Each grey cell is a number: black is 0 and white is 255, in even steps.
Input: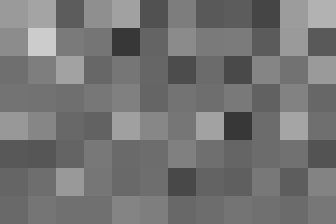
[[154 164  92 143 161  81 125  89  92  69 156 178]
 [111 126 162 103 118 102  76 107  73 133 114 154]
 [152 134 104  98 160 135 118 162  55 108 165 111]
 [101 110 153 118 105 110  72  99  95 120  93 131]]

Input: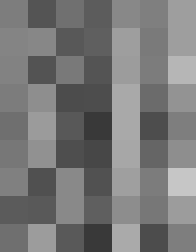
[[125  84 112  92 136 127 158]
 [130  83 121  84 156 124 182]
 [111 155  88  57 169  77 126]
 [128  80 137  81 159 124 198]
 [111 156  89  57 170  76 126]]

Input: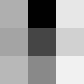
[[175   1 231]
 [184 137 241]]

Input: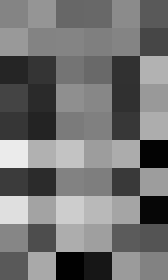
[[132 149 103 104 139  89]
 [ 37  52 116 105  49 178]
 [ 54  35 123 128  55 173]
 [ 59  43 130 126  57 157]
 [134  77 173 159  91  84]]

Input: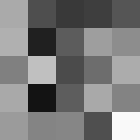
[[170  78  57  62  85]
 [128 192  75 109 172]
 [155 132 134  79 249]]

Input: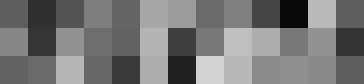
[[ 94  48  84 126 101 167 156 106 127  69   8 186  94]
 [ 99 106 182 103  58 173  33 210 184 138 143 137  94]]

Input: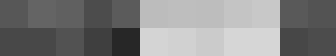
[[ 87 100  96  76  91 188 190 189 196 200  89  83]]

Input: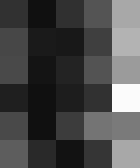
[[ 49  16  48  84 168]
 [ 73  20  35  83 155]
 [ 73  16  60 116 122]]

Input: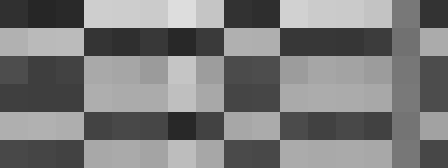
[[ 48  38  41 206 205 203 221 197  50  46 209 203 202 195 120  51]
 [ 77  62  66 169 166 155 197 157  75  77 156 166 163 156 119  76]
 [175 177 174  67  72  70  40  66 167 171  75  65  72  65 116 162]]
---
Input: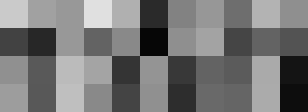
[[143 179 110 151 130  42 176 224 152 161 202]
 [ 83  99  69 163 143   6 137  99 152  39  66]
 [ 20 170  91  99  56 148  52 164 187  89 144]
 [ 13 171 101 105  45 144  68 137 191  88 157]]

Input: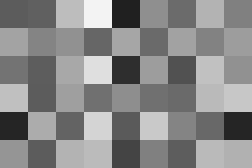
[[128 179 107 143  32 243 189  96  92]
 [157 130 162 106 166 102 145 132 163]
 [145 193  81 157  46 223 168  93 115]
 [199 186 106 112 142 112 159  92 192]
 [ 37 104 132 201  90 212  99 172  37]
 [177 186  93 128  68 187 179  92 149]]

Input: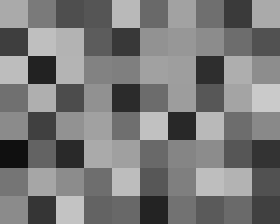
[[170  58 111 162 105 185  85  78 122 170]
 [ 81 109 140 151 146  56  92 179 191  62]
 [141 174  46 158 161 127 130 180  34 189]
 [202 164  87 157 108  43 145  76 175 112]
 [137 109 185  40 193 111 161 146  64 139]
 [ 51  86 140 133 105 160 170  41  99  16]
 [ 81 179 190 127  87 189 110 140 166 117]
 [ 64 106  90 114  35 104  99 195  53 139]]

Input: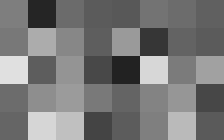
[[ 96 108 115  88  91 107  37 126]
 [ 91  99  54 154  94 135 172 120]
 [161 123 215  34  72 148  93 224]
 [ 71 150 131 100 121 155 142 108]
 [ 90 186 127  92  68 192 214 101]]

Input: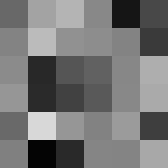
[[ 72  21 136 180 163 104]
 [ 58 131 141 145 187 131]
 [174 135  97  85  40 139]
 [170 136  89  65  42 150]
 [ 62 155 130 150 216 105]
 [168 132 133  41   4 128]]

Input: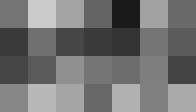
[[105 162  26 100 163 203 116]
 [ 91 117  51  58  70 112  58]
 [ 68 127 109 117 144  90  69]
 [170 128 177 103 165 184 134]]
